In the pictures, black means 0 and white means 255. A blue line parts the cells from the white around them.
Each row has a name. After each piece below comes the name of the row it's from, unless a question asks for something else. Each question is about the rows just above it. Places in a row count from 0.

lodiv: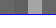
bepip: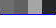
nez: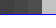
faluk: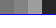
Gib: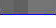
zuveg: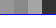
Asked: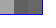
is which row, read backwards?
lodiv
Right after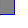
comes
[158]
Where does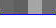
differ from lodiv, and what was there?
3, [103]
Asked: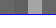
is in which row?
lodiv
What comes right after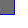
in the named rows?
[96]
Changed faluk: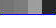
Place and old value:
1, [131]

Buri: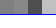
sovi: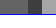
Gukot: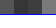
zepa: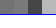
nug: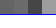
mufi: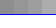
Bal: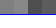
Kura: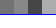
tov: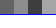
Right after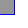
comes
[158]
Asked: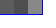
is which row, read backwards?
Bal
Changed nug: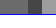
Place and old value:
0, [100]

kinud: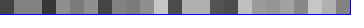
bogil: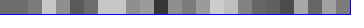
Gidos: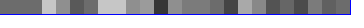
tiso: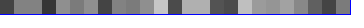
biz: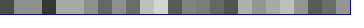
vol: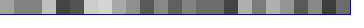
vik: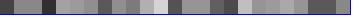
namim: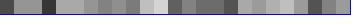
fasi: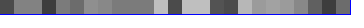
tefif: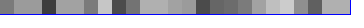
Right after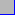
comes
[155]
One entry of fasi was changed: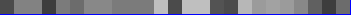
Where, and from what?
6, [143]
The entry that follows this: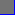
[176]
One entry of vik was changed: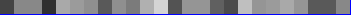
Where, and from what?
4, [162]

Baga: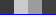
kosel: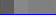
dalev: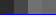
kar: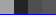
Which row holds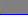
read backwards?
kosel
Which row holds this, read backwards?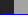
kar
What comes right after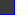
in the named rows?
[203]
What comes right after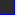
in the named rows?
[71]
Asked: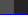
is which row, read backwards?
kar
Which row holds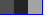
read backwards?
kar

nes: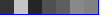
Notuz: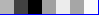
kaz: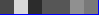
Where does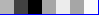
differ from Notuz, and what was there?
3, [160]
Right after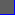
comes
[137]

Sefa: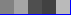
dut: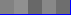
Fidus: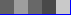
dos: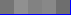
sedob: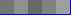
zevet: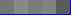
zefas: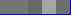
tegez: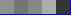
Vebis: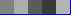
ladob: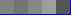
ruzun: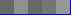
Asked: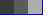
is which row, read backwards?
Vebis
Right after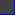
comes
[186]
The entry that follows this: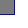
[130]

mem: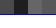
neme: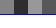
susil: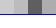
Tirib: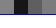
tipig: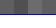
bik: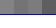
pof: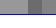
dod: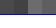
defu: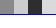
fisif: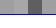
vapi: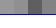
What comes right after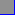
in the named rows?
[95]
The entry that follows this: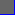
[88]
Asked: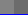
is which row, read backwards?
pof
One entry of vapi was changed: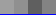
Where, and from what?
0, [152]
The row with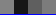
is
Tirib
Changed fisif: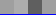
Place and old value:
1, [167]

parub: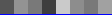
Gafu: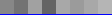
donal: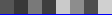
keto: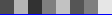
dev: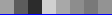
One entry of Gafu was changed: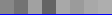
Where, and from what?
7, [181]
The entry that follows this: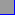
[168]
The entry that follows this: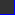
[127]
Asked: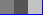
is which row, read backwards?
keto

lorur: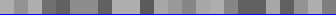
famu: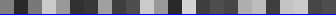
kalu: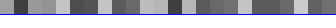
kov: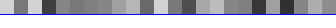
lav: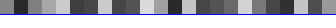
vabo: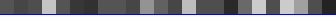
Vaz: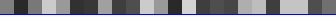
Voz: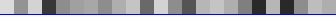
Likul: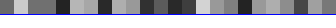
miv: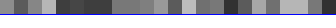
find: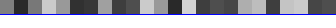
famu
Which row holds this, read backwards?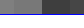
miv

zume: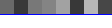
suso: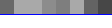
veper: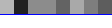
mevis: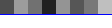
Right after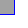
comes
[56]
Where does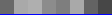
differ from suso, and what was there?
2, [169]
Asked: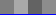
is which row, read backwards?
veper

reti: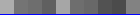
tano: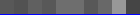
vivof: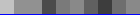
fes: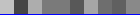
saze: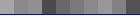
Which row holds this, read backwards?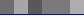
fes
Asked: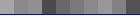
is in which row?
saze
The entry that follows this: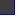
[110]
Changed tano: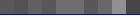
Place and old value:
8, [152]
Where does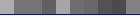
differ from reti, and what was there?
2, [110]
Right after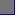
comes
[110]
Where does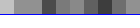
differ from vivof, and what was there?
9, [137]

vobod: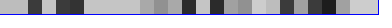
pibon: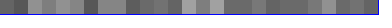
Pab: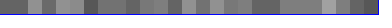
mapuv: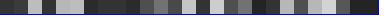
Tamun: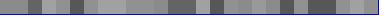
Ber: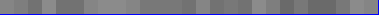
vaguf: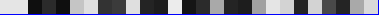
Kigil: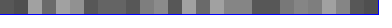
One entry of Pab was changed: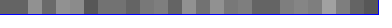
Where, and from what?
21, [126]
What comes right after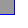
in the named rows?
[139]
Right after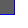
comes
[106]

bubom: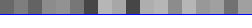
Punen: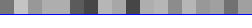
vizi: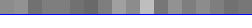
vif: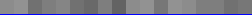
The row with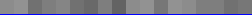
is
vif
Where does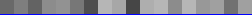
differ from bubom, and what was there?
6, [70]
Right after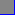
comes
[113]

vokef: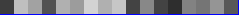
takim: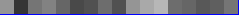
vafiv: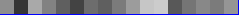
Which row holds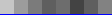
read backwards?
vafiv
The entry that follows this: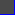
[81]
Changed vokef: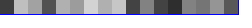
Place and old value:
10, [136]
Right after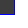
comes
[191]
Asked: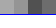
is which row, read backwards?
takim
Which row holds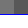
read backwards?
vafiv

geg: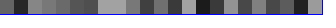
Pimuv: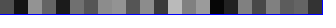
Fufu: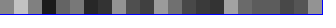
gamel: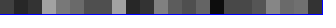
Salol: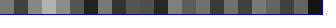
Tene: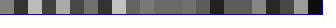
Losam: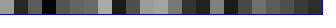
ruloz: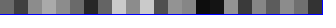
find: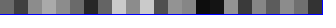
ruloz
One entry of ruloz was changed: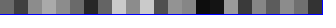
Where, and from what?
16, [147]
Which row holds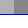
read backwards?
Salol
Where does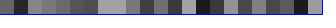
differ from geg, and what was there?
21, [33]

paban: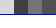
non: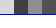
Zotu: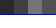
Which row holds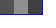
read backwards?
non
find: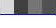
paban
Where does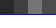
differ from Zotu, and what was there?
3, [82]
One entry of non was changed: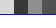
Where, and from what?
1, [64]
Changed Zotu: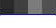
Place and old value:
2, [117]

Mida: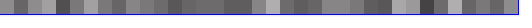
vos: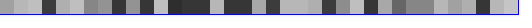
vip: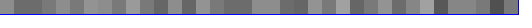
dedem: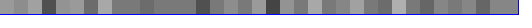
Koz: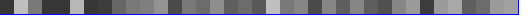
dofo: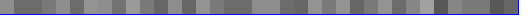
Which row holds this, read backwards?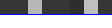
vos
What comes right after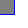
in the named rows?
[147]
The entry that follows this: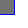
[154]

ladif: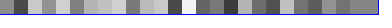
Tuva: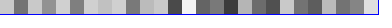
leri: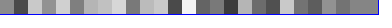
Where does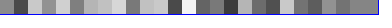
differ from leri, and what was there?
10, [187]
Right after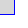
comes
[121]
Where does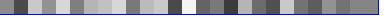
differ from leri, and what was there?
4, [208]
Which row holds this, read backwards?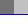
ladif

